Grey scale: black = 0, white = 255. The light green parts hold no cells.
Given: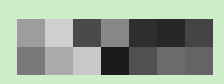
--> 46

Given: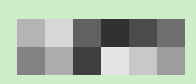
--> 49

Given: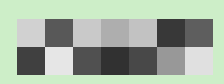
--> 194

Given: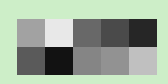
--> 104

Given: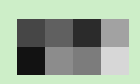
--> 96

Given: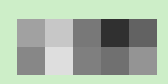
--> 120

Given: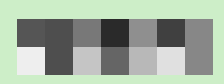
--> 143
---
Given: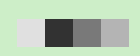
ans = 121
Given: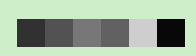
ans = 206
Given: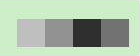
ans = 47
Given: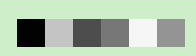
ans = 246
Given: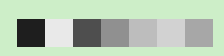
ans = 210
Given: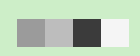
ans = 59
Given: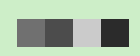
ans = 203
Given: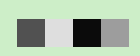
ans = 11
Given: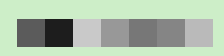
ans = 133
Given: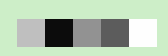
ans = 92
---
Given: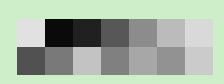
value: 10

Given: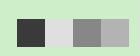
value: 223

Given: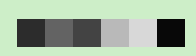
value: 99

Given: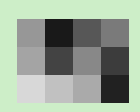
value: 25

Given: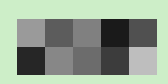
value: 92

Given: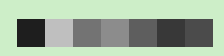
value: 191
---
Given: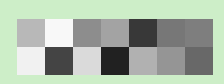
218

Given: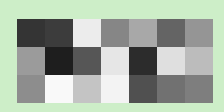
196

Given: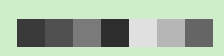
122

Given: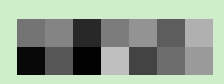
2

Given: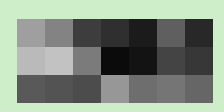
76

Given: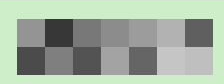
83

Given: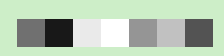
234

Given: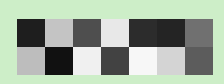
240

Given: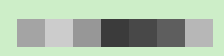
151

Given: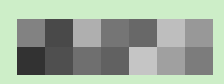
111
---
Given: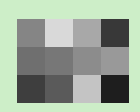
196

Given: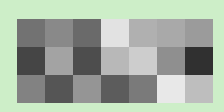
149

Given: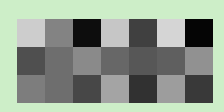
71

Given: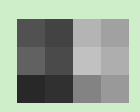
131

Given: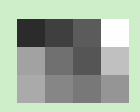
120

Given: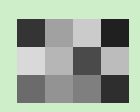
127

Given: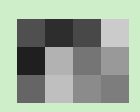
139
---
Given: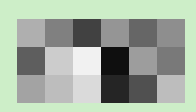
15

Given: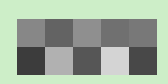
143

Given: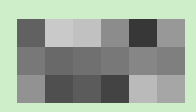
120

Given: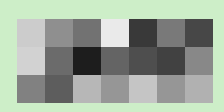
78

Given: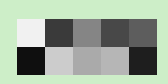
133

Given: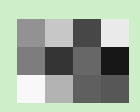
52

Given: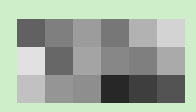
135

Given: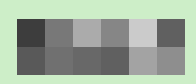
134
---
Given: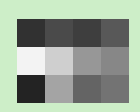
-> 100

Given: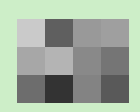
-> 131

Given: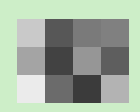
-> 59

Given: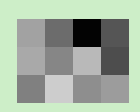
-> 142

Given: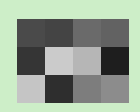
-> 125

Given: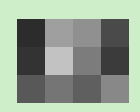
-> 95
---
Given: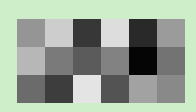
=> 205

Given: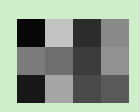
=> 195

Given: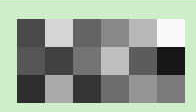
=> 213

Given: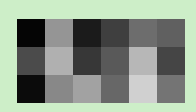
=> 149

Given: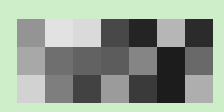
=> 226

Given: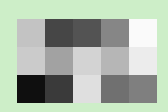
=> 70

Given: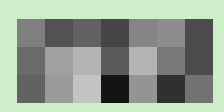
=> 82
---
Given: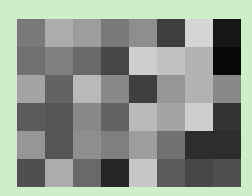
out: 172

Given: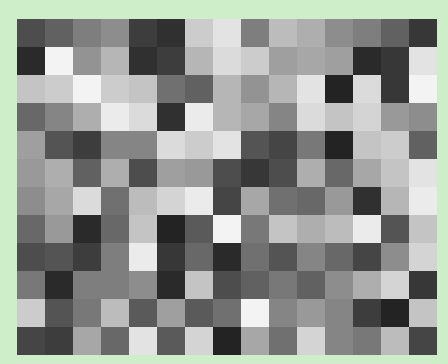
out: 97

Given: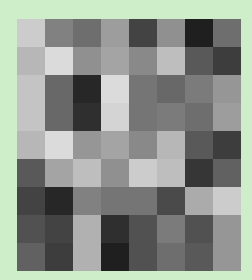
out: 129

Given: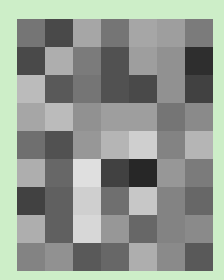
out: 73

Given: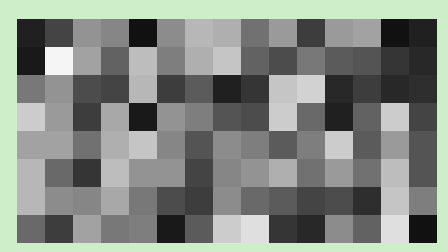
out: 68
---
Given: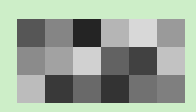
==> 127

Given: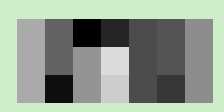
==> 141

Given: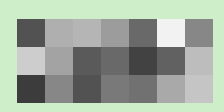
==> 197

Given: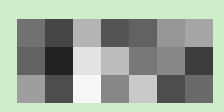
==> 106

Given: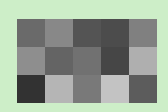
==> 92

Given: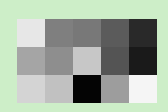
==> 245

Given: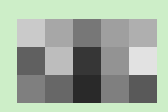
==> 89
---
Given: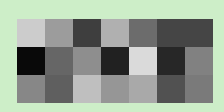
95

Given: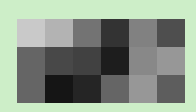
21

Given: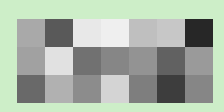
177

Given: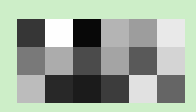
40

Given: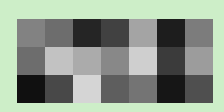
72

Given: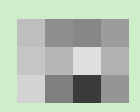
127

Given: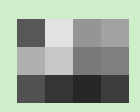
53

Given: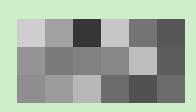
155

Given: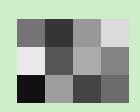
158
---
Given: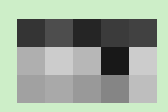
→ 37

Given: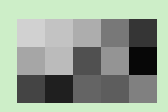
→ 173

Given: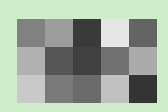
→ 58

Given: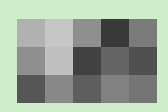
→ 143

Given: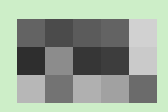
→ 91

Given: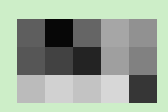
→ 101
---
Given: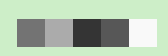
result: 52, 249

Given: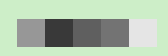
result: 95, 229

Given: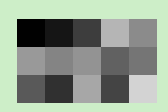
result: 147, 211

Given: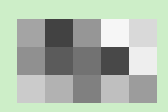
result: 114, 246

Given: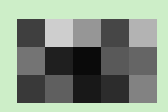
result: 10, 206

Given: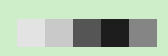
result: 85, 227

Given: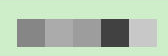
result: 157, 200

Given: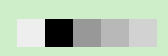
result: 152, 238
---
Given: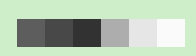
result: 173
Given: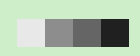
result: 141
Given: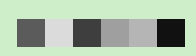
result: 159
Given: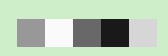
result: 104
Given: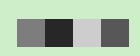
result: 39
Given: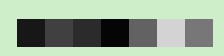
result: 98
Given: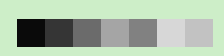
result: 129
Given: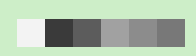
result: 161
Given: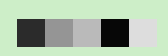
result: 186
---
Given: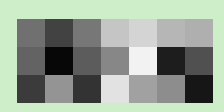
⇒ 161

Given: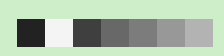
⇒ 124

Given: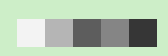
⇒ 93

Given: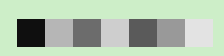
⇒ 90

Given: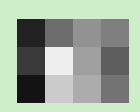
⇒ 203

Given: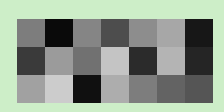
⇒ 125
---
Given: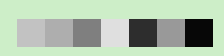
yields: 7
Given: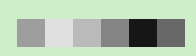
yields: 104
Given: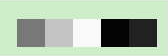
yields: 33
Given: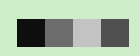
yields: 80
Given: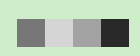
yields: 41
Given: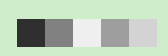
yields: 211
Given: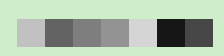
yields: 70
